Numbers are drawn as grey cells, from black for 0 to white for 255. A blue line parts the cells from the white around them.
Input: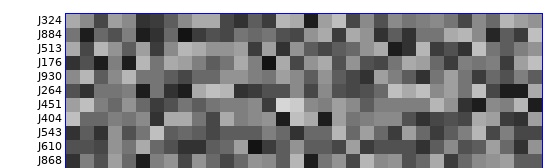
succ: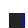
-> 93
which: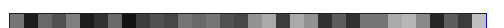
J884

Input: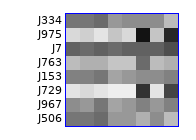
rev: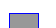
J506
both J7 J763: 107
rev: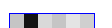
J975

